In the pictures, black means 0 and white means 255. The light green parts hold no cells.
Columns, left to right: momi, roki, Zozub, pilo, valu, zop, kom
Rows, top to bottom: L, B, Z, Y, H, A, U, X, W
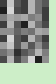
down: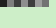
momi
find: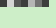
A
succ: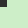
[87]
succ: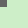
[126]
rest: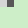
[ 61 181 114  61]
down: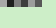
pilo

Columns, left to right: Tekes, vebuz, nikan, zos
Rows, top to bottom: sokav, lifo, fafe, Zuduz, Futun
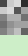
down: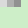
vebuz
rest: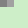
[191  99]
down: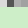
nikan
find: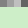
Futun
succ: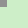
[161]

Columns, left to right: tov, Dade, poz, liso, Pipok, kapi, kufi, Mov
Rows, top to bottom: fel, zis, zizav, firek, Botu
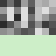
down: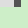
Dade
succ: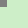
[222]
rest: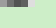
[182  71]
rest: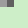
[182 169 194]
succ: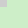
[83]

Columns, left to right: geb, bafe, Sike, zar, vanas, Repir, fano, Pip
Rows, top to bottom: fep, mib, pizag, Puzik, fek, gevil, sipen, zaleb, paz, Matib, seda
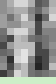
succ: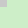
[227]
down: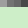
geb
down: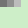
bafe
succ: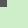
[103]
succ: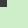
[103]
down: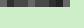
Repir
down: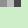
bafe

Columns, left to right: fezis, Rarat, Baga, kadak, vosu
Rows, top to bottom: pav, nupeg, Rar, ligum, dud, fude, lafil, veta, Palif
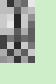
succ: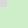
[40]
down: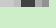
fezis
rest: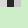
[146]
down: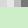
Rarat
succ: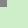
[107]

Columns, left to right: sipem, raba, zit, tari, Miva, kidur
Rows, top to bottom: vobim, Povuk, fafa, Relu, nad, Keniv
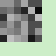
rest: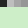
[24 78]
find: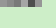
nad
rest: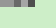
[78]
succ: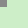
[121]

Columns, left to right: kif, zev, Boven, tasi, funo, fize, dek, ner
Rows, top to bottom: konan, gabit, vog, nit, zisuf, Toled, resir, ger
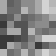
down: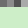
Boven
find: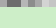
gabit
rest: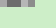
[169 211 197]
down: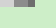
dek
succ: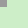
[211]
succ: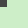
[83]
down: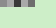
zev

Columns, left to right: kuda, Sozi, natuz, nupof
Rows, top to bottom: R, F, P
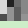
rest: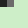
[135]
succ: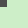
[147]
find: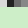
R
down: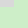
kuda

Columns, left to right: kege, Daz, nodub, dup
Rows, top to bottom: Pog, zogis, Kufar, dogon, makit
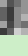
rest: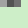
[148]
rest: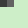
[207 178]

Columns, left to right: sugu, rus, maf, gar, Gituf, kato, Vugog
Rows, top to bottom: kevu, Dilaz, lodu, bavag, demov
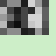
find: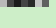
Dilaz
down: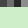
rus
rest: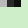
[ 69 198 212  84]
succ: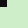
[69]
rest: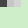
[84]

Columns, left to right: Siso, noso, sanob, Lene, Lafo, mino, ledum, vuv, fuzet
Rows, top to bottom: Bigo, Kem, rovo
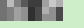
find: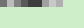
Bigo
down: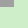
sanob
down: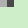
fuzet

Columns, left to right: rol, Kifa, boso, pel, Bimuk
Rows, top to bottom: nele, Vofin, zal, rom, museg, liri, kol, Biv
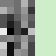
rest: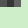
[138  98]
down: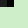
Kifa

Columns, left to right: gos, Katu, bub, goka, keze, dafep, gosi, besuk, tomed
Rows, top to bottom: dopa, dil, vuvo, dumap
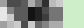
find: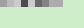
dumap
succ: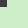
[117]
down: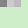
Katu

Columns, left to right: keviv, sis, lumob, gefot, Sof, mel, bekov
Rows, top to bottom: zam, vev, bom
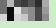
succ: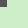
[44]
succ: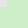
[154]
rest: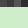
[169]
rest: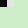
[154 139  72 154]
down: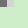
keviv

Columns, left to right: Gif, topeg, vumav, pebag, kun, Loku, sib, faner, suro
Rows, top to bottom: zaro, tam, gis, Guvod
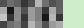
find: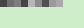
Guvod
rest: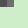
[ 96  54  81 182 111  81  96]
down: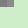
Loku
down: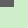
suro
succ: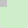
[54]

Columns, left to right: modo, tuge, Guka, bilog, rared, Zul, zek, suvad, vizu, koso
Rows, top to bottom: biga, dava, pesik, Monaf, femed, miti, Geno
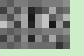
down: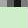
suvad
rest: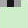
[194  92 124 181]
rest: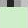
[ 24 154  64]

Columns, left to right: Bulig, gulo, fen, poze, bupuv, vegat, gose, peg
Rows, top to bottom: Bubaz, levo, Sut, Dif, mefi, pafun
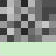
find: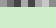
Dif
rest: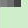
[69]
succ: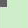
[111]
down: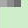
vegat
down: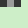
Bulig

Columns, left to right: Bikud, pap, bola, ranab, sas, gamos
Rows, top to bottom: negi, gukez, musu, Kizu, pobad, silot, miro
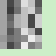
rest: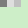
[85]
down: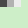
sas

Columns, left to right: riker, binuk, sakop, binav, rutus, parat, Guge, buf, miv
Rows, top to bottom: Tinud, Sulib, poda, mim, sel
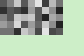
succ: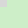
[88]
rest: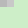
[ 88  34 169 141]
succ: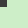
[185]
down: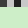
Guge
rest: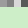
[156 102 200 141  34]
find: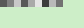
Tinud
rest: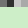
[ 73 228  73  88]

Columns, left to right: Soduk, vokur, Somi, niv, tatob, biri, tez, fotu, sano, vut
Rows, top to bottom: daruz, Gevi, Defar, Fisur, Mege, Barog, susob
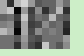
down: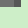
sano
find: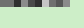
susob
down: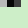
Somi
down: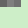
fotu
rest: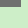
[153]

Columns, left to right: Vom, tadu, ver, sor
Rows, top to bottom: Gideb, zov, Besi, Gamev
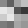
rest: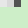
[56]
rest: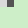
[56]
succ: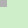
[165]

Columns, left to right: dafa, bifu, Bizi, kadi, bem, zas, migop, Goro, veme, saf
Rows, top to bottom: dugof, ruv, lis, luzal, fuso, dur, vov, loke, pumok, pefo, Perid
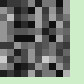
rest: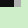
[ 86  16 163  86]
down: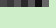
kadi
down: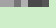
zas
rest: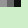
[ 42  16 163  86  16 163  73]
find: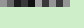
ruv
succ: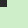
[16]
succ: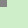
[29]

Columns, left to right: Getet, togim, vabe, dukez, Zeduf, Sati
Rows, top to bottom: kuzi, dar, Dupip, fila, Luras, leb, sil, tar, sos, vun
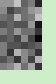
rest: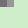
[166]
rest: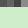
[68  6]
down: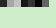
Sati

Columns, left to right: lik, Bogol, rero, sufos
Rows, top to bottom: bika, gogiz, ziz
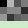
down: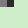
sufos
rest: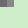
[136  43]
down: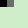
lik
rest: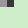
[ 96 108]
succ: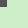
[124]
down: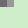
lik

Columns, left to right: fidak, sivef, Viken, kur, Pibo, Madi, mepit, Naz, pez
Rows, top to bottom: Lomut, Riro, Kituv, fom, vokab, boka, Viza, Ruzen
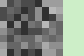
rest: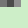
[ 48  63 143]
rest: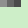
[ 48  75  75 102 130 102]
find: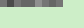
boka
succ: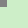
[102]
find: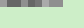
Viza
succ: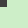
[143]
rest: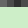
[ 75 102 130 102]

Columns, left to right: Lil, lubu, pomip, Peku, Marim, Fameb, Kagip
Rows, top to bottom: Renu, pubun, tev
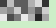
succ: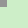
[93]
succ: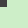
[190]

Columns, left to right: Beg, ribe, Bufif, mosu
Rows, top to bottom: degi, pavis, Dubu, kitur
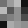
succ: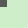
[143]
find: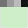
degi
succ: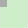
[155]
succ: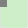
[143]
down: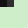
mosu

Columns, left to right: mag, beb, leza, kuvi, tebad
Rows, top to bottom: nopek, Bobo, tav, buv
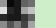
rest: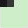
[98]
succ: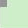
[9]
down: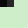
beb
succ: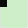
[25]
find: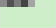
buv
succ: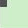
[123]
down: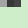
kuvi

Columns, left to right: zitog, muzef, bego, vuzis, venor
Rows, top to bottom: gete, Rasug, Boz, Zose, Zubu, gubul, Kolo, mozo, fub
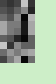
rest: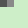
[  8 182]
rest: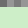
[166]
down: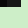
vuzis

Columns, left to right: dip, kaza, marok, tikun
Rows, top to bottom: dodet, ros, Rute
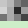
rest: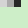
[158]
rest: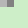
[99]

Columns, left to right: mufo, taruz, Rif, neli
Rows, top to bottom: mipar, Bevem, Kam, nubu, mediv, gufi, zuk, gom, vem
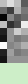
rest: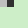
[ 77 236]
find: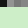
gufi
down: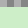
neli
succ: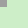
[120]
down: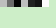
mufo
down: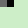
mufo

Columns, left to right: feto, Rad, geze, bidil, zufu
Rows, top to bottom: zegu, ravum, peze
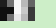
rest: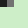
[248 185 100]
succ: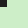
[114]
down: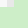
geze
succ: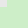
[185]

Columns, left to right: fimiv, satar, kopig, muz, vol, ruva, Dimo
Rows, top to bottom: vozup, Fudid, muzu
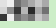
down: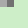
Dimo
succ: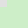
[239]
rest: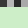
[113]
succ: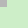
[42]

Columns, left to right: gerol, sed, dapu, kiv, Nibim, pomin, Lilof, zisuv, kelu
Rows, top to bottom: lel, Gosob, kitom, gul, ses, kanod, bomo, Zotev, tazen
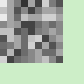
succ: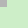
[67]
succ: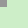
[67]
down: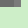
kiv
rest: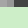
[108 136 108 136]
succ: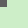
[181]

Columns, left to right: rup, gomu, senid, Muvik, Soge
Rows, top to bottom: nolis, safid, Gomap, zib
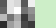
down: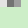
gomu
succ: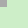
[59]
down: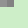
Soge
